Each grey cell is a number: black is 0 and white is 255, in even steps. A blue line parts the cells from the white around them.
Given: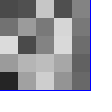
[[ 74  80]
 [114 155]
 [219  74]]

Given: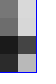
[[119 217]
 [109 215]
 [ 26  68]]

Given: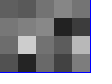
[[ 95  89]
 [119 128]
 [109 205]]

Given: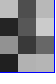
[[190  78]
 [ 36  87]
 [146  57]]

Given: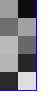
[[157  14]
 [110 161]
 [185 104]]

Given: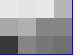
[[231 228]
 [168 176]
 [ 57 133]]

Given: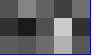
[[ 83 132]
 [ 48  26]
 [ 92  86]]
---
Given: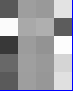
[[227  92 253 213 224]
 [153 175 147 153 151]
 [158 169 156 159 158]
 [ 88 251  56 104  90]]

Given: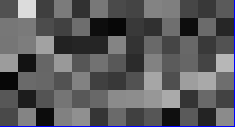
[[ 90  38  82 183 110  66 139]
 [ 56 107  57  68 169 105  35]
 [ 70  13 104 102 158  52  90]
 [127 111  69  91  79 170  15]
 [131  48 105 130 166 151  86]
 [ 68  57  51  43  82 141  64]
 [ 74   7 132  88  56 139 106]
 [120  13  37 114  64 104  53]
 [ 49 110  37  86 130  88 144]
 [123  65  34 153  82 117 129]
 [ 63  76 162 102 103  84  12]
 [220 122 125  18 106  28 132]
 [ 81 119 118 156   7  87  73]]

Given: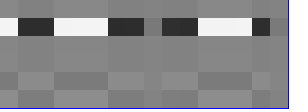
[[131 122 132 132 133 131]
 [129  46 130 130 139 125]
 [136 244 134 135 123 141]
 [136 243 134 135 123 141]
 [136 243 134 135 123 141]
 [129  45 130 130 139 125]
 [129  47 130 130 139 126]
 [131 121 132 132 133 131]
 [129  45 130 130 139 125]
 [129  44 130 130 139 125]
 [136 244 134 135 123 141]
 [136 244 134 135 123 141]
 [136 243 134 135 123 141]
 [129  45 130 130 139 125]
 [129  45 130 130 139 125]
 [136 244 134 135 123 141]]

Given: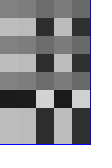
[[105  48 105  48 105 208  48  48]
 [123 188 123 189 123  26 189 189]
 [108  45 108  45 108 211  45  45]
 [125 187 125 187 125  28 187 187]
 [129 189 129 190 129  27 189 189]]

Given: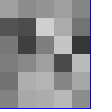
[[133 115  54 186 166 140]
 [159 171 197  74 134 184]
 [148 207 127 159 180 172]
 [141  76  63 136 174 168]
 [160  83 120 125 114 130]]

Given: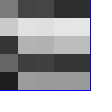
[[ 46 229 189  53 154]
 [ 45 229 189  53 155]
 [ 70 223 177  64 154]
 [ 68 225 179  62 156]
 [122 202  53 101  30]]

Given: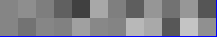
[[ 85 144]
 [151 196]
 [114  87]
 [150 169]
 [ 94 184]
 [127 132]
 [168 136]
 [ 64 160]
 [ 96 129]
 [126 134]
 [142 115]
 [133 133]]

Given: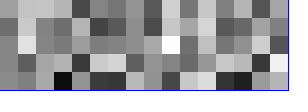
[[165 128  84 241 181]
 [ 85 162 206  56 155]
 [181 104 144 185  31]
 [128  89 118 200  52]
 [199 213 192 150 220]
 [118 166 112 106 200]
 [208 198 253 132  71]
 [ 89  75 169 147 146]
 [148 141 142  95 185]
 [117  89 131 212  55]
 [132  68 125 203  59]
 [ 73 181 156  57 147]
 [181 110 122 179  12]
 [197 131 132 165 169]
 [195 201 225  94 128]
 [159 110 134 134 139]]
